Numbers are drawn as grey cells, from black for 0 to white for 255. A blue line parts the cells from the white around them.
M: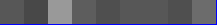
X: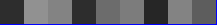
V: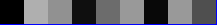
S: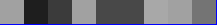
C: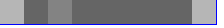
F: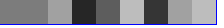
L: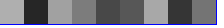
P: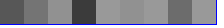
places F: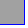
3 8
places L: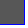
6
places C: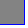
3
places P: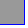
5 7 9
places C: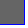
2 4 5 6 7 8
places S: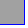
1 4 8

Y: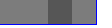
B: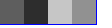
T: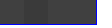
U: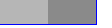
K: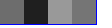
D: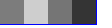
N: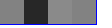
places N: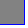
1 4
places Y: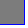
1 2 4
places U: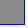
3 4
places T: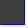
1 3 4
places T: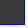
2
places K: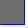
1

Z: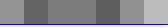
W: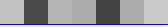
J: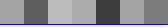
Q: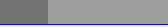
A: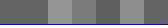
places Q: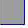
3 4 5 6 7
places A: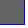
1 2 7
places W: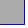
4 6

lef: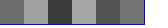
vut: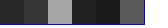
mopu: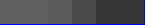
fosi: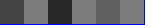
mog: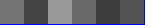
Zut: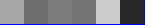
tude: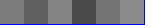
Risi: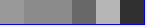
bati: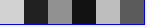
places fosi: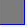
2 4 6
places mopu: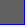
1 2

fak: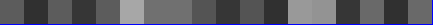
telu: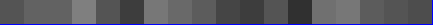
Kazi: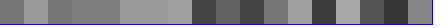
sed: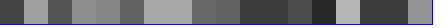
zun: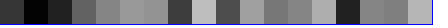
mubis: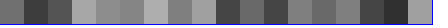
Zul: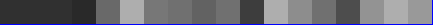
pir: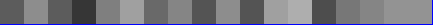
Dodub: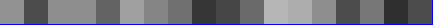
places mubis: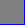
8 13 15
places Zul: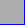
6 12 17
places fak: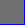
7 8
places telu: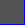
1 5 12 17
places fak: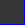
4 10 15

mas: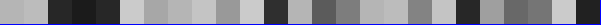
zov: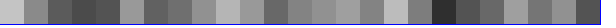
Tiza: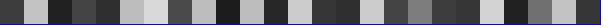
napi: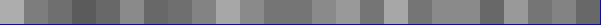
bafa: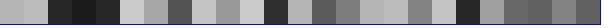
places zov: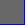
12 21
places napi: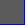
4
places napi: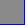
6 11 14 19 20
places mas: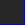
3 5 20

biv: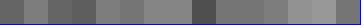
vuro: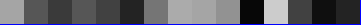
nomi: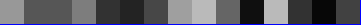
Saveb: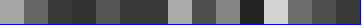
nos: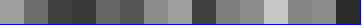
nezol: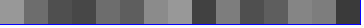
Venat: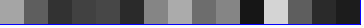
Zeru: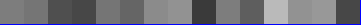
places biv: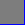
2 5 12
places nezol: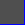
3 11
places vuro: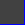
5 13
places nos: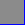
7 11 14
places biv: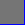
6 10 11 15
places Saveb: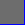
13
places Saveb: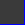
3 6 7 15

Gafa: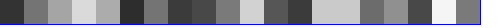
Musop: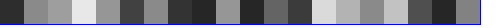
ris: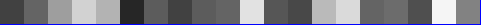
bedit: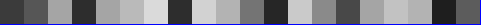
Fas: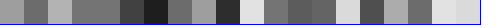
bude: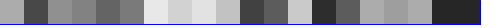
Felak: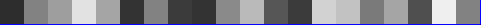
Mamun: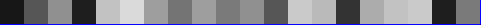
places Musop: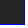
9 11 19
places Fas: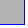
3
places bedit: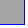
3 5 16

